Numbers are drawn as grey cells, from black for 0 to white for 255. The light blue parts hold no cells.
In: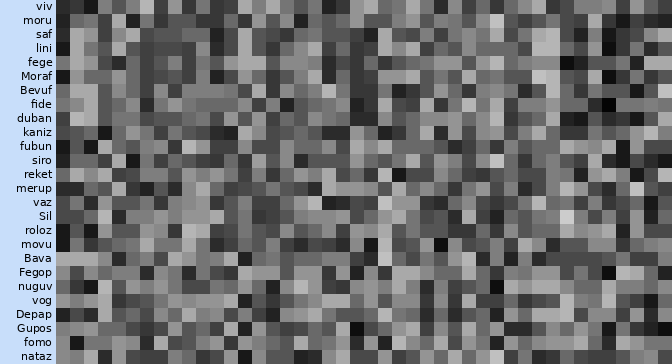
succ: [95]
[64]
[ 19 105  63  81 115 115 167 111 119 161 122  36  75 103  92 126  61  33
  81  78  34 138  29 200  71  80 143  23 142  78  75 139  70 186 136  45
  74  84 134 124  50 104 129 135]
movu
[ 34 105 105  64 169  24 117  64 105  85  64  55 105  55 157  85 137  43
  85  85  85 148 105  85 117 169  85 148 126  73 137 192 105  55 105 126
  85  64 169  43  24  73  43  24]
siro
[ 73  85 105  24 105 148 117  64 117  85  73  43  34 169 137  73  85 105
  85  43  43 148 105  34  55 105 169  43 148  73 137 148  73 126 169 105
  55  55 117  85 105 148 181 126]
kaniz
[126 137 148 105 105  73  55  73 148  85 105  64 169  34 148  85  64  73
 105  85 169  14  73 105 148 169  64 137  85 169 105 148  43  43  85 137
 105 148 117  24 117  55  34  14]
Gupos
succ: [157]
[85]
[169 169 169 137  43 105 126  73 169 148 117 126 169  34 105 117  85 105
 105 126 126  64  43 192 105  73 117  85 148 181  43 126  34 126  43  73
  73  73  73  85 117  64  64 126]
Bava

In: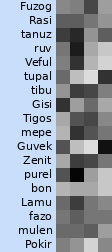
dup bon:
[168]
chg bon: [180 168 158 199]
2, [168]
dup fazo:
[118]
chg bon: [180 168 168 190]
3, [199]
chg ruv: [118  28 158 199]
2, [168]
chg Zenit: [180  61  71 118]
0, [168]
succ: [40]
[148]

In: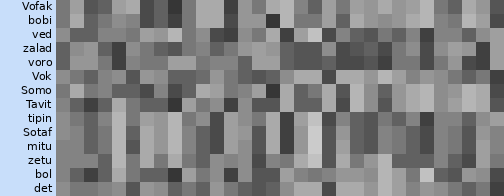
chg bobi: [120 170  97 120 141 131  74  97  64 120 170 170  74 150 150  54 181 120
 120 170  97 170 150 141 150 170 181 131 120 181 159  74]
19, [159]
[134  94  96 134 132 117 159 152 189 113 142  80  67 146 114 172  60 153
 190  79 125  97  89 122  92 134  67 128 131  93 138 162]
ved
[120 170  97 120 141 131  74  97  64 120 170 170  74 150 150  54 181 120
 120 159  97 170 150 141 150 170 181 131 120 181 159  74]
bobi
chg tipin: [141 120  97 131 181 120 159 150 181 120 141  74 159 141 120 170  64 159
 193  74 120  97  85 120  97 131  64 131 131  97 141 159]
20, [131]
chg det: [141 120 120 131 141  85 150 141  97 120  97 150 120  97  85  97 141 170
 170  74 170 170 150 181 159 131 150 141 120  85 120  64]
29, [97]
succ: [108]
[150]

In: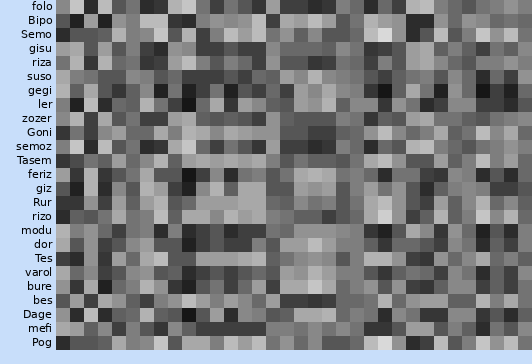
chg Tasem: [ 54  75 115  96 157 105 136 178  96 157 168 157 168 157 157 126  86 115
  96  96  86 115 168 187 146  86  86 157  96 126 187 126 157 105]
14, [168]
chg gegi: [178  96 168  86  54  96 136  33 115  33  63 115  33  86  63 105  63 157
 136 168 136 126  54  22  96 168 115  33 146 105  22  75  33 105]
31, [63]
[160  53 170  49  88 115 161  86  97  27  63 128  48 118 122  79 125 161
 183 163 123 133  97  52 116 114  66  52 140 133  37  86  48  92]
feriz
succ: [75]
[115]
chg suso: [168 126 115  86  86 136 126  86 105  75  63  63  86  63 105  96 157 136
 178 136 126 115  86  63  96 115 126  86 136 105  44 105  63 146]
9, [63]

